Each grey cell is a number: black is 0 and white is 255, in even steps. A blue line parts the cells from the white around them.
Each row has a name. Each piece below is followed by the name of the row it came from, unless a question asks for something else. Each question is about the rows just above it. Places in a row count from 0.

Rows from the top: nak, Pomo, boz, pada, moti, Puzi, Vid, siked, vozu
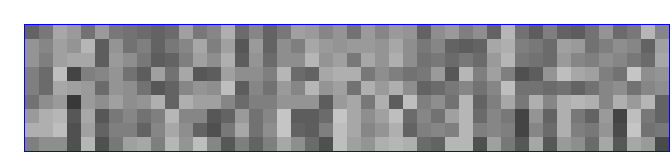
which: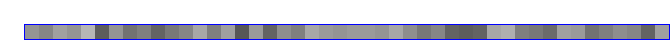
Pomo
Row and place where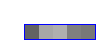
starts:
Pomo, 32
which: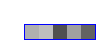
siked
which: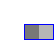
nak
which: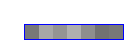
boz

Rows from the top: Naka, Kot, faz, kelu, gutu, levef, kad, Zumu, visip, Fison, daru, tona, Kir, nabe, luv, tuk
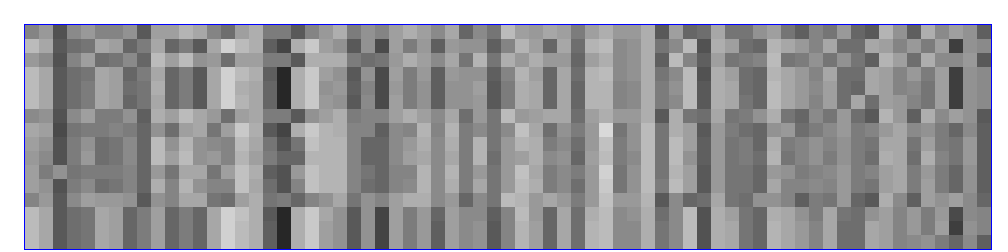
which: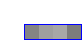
daru
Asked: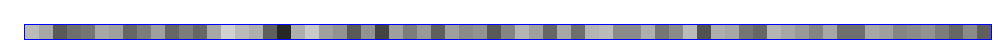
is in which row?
tuk
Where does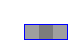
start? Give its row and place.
Naka, 38
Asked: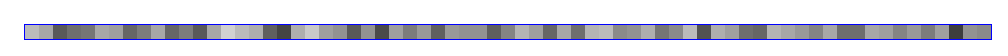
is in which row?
Kot
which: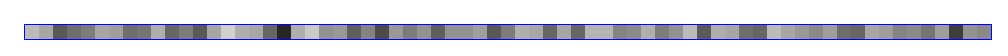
gutu

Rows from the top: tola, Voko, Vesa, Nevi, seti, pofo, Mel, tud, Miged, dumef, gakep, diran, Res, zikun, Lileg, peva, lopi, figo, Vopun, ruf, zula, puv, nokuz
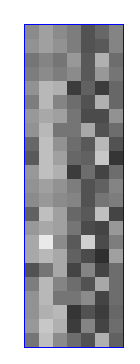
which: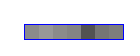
Res
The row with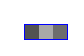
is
Vopun
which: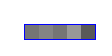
Vesa
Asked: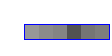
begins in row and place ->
Res, 1

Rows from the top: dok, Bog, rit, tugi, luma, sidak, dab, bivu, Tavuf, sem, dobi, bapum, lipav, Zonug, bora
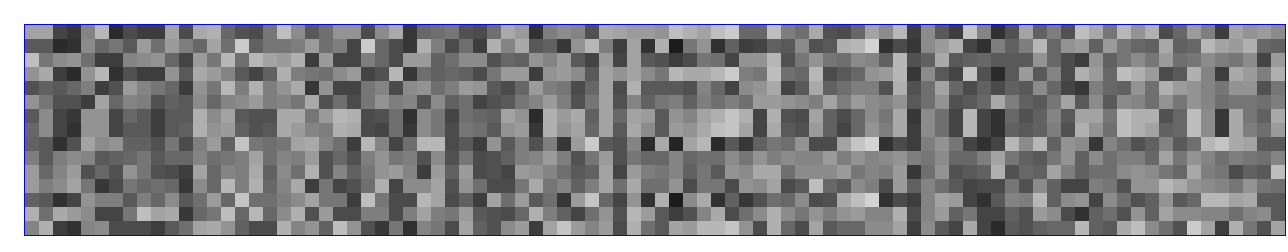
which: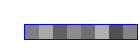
dobi
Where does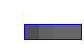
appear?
bora
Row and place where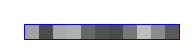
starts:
dok, 10
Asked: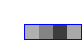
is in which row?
tugi
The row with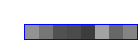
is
dobi

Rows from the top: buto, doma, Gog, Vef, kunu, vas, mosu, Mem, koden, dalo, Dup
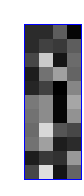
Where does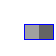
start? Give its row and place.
Vef, 2
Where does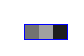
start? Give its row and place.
koden, 0
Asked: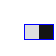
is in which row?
Dup
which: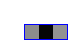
mosu
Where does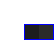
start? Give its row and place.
koden, 2

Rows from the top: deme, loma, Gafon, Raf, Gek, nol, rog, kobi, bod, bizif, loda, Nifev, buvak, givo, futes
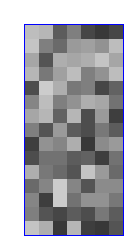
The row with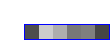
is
Gek
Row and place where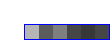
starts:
deme, 1

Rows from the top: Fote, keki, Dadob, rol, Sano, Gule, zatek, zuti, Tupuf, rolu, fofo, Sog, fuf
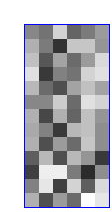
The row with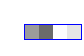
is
fuf
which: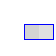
rol
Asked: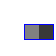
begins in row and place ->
zuti, 1
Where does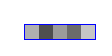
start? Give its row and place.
Tupuf, 0

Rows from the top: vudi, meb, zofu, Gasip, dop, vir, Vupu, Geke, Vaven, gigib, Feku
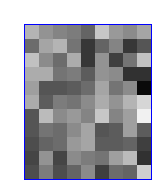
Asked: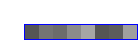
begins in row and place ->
Geke, 0
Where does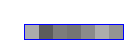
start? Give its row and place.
vir, 0
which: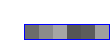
Geke
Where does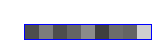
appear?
Feku
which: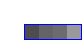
Vaven

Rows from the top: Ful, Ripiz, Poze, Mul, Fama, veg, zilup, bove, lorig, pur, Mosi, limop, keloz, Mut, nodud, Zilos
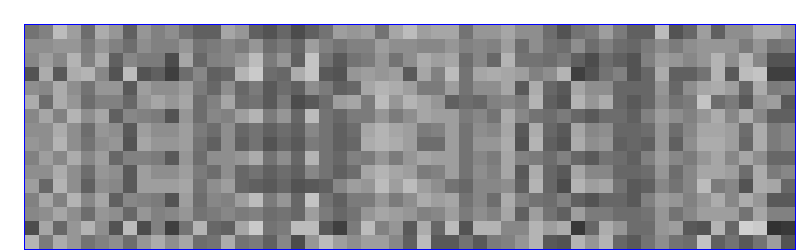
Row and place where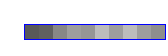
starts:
limop, 20
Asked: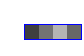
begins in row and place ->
nodud, 10
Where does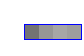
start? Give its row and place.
Mut, 23
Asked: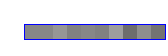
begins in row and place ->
Ripiz, 28
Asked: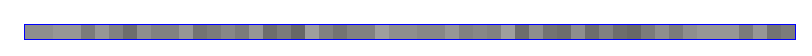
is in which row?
Ripiz

